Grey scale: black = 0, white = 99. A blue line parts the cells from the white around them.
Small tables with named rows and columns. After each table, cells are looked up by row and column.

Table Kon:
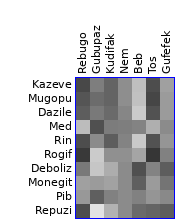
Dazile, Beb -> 79
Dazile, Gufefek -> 60
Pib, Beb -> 50
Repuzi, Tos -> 39
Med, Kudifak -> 48
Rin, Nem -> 51
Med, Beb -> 51
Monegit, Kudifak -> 63
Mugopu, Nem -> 55
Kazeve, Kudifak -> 39

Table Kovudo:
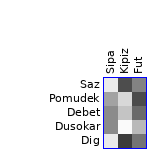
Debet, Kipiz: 76
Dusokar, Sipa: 54
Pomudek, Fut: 29
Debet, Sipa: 54
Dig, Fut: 45
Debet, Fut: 41
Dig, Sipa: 91
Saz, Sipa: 91
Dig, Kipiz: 23
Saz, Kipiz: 30
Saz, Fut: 51
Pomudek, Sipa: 63
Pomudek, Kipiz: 84
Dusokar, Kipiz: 97
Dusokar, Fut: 72
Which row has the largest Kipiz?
Dusokar

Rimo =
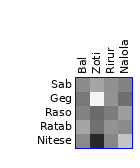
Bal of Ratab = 64
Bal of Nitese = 54
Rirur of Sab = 56
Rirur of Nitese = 52
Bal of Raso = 51
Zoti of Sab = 64
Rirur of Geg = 57
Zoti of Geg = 95
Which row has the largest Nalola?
Nitese

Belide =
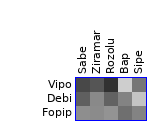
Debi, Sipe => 76
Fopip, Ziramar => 54
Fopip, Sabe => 55
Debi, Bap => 51
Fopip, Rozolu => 57
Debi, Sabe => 37

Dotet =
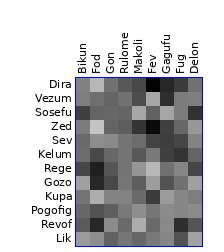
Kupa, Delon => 49
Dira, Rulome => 34
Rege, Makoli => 58
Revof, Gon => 54
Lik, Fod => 55
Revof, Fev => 41
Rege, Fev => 71
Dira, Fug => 23
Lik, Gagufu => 52
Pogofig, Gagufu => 54
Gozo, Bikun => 62
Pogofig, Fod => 32
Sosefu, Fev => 38
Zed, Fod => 76
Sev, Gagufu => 24
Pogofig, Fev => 46
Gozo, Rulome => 46
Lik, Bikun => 60
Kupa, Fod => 67

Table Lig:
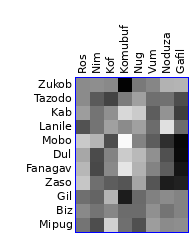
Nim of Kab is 45
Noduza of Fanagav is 36
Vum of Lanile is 42
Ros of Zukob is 54
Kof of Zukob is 53
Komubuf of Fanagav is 89
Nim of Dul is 29
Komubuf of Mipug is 43
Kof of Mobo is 30
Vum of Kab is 36
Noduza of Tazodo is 44
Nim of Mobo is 70
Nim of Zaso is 43
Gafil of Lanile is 42

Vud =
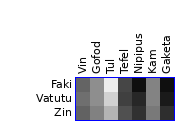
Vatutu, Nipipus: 15
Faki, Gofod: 55
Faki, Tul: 92
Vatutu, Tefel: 25
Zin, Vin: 38
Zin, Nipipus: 19
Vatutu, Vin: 43
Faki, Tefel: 27
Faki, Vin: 39
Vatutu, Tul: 81
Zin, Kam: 47
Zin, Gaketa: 18
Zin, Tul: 70
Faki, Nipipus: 6
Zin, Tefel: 31
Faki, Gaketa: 6
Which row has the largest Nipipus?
Zin

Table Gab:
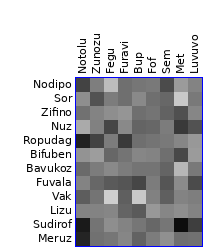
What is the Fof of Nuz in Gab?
40
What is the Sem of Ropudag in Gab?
47
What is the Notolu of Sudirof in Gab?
10
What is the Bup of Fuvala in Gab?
27
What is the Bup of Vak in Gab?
78
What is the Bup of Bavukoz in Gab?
45
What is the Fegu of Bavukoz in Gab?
53
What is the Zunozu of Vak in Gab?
45
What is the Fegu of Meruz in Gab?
46
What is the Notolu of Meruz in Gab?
14
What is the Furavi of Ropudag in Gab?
22
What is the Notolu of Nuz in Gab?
66
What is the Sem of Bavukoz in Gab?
39
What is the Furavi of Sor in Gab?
43
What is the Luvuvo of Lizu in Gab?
51
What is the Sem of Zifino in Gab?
38

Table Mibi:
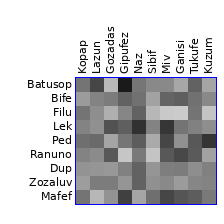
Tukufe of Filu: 45
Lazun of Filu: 55
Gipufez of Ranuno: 77
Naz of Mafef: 64
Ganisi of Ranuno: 28
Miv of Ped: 27
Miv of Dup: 49

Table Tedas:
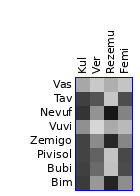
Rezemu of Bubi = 75
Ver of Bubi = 41
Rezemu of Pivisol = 76
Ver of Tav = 33
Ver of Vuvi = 83
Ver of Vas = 78
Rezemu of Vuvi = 66
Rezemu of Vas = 68
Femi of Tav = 30
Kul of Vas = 65
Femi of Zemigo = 52
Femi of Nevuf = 51
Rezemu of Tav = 77
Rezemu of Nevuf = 9
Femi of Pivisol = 28
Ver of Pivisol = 38
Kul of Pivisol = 26
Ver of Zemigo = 54
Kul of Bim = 23
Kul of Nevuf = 20

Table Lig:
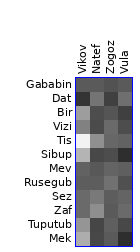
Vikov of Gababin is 35
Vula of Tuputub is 28
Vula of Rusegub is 31
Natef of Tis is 56
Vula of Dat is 43
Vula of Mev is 37
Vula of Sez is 39
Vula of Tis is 38
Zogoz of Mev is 39
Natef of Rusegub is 36
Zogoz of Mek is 35
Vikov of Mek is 67
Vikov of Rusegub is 36
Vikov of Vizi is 50
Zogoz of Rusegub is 44
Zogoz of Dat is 25
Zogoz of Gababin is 32

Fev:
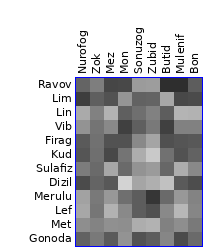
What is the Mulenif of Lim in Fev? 28
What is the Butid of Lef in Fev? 53
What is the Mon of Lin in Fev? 37
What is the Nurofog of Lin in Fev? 66
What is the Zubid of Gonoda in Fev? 36
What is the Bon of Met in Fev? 47
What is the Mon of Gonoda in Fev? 57
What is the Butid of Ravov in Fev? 18
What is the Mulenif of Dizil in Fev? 35
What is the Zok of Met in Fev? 51
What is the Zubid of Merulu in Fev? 21
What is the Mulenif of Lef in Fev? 71
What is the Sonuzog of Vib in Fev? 37
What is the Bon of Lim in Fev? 29
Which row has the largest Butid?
Dizil

